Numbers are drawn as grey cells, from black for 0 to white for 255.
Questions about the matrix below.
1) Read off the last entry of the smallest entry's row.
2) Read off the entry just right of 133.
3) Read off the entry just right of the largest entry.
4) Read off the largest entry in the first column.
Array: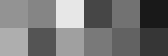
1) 25
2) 231
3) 70
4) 174

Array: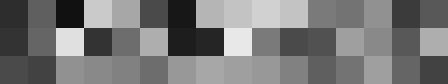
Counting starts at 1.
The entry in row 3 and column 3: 145
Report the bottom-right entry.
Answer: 66
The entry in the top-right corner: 88
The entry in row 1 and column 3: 17
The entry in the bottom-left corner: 74
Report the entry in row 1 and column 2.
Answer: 95
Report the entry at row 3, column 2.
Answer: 66
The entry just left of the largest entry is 37
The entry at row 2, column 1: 51

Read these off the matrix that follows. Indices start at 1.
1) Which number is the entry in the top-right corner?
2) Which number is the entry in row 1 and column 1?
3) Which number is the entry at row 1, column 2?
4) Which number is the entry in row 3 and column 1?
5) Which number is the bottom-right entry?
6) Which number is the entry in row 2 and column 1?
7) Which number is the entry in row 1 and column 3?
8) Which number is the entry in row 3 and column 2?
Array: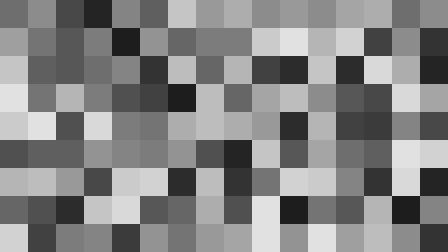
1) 140
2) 110
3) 140
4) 197
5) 51
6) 159
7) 72
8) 95

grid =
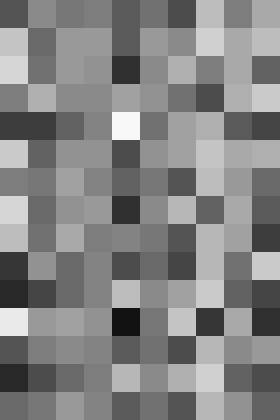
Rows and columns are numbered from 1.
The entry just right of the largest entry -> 113
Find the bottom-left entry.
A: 105
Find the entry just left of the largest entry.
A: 131
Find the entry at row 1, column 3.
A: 119
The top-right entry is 169
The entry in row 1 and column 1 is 84
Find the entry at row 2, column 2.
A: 105
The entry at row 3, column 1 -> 214
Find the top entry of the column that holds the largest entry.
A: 90
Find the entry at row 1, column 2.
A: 138
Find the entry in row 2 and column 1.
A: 196
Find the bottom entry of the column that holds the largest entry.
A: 90
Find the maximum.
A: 248
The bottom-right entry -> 98
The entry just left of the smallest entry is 146
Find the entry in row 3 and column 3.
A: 153
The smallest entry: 18

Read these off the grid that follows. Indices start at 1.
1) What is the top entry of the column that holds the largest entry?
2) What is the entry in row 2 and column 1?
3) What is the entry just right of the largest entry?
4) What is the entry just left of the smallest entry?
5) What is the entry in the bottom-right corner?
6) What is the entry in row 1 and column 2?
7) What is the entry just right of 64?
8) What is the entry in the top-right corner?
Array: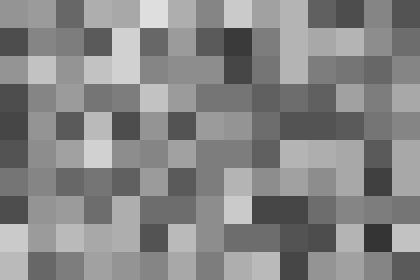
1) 222
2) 77
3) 174
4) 180
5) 90
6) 155
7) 168
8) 83

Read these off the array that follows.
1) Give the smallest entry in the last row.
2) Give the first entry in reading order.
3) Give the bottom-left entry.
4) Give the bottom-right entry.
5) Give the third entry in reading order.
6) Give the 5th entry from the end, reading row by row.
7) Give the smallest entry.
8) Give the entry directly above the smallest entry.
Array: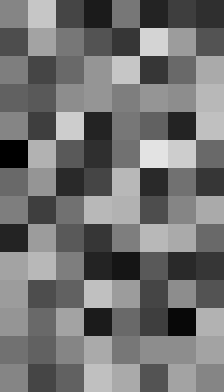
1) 69
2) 133
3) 133
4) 133
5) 69
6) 192
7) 0
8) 133

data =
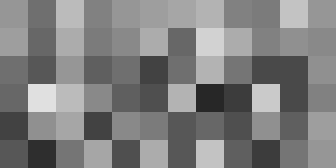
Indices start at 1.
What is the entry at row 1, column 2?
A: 111
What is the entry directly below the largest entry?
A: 144
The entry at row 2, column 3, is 172
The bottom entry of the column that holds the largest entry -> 46
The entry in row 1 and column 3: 187
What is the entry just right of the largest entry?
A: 187
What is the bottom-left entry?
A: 87
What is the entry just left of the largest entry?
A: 103
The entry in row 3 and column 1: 111
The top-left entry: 150
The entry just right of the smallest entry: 60
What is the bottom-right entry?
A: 150
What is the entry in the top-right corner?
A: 150
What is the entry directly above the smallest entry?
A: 179
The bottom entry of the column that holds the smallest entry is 195
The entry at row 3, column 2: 87
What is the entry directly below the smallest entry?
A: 103
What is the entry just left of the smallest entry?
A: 179
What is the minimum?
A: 39
